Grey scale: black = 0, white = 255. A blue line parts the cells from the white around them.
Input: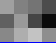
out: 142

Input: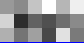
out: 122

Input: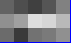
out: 144

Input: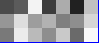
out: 249

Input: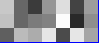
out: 165

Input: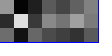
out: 90

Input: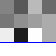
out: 172

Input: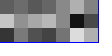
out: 176
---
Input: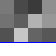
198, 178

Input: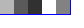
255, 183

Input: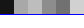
209, 189

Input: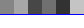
196, 167

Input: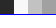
248, 194

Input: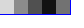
217, 140

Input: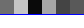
197, 167

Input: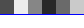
237, 202

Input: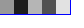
226, 181

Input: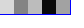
217, 188
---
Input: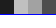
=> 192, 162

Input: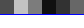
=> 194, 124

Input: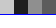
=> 201, 143

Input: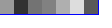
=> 221, 175

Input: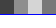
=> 213, 142

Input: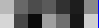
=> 214, 207

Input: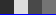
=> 221, 116

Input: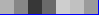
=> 206, 193

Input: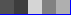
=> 213, 175

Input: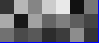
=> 233, 204
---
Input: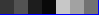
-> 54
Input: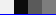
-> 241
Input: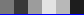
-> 120
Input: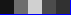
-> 20
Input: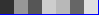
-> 49
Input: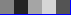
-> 131
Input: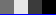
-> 113
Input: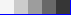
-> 245
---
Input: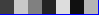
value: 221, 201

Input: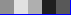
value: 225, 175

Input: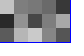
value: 202, 195

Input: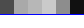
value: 202, 183

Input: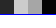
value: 204, 166

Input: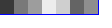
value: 237, 207

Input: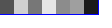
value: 230, 208

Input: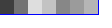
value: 222, 195
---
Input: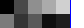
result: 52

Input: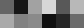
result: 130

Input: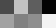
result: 129

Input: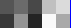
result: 148

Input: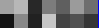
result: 136

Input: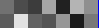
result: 226

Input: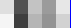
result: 62

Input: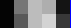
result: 89

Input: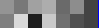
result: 217
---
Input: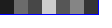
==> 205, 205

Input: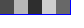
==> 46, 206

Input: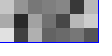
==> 113, 225

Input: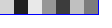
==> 151, 233

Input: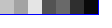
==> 83, 229

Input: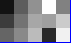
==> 167, 254

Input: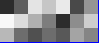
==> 125, 248

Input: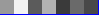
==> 178, 243

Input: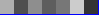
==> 94, 204
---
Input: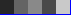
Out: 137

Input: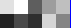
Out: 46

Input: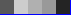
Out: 176

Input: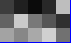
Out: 169

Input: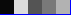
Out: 84

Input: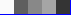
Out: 136

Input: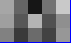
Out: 107

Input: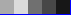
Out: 112

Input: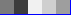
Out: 241

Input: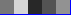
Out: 40
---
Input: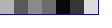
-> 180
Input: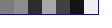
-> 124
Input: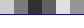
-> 204
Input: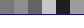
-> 121
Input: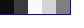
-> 14
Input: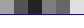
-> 161
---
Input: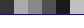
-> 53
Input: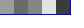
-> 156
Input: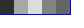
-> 46
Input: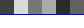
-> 63
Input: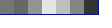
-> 118
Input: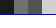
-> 27
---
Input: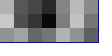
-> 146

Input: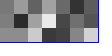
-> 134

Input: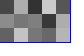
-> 104

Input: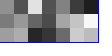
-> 204

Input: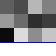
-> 141

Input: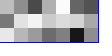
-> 23
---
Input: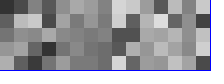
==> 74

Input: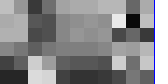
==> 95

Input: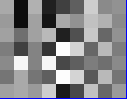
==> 154

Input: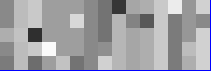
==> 209

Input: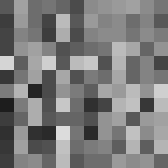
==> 101

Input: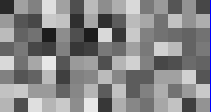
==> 147

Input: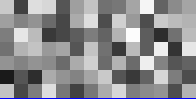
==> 179
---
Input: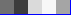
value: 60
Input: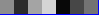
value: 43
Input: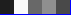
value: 249
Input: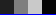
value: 126
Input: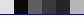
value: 10
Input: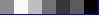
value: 248
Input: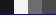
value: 243
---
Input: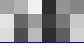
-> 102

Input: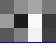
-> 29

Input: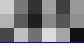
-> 92

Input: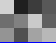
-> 129

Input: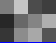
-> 104

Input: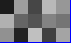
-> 101

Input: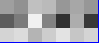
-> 123

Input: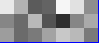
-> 107
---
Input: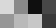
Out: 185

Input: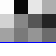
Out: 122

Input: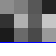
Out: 106

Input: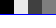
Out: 234

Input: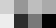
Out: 45

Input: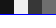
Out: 240

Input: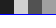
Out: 209

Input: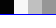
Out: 247
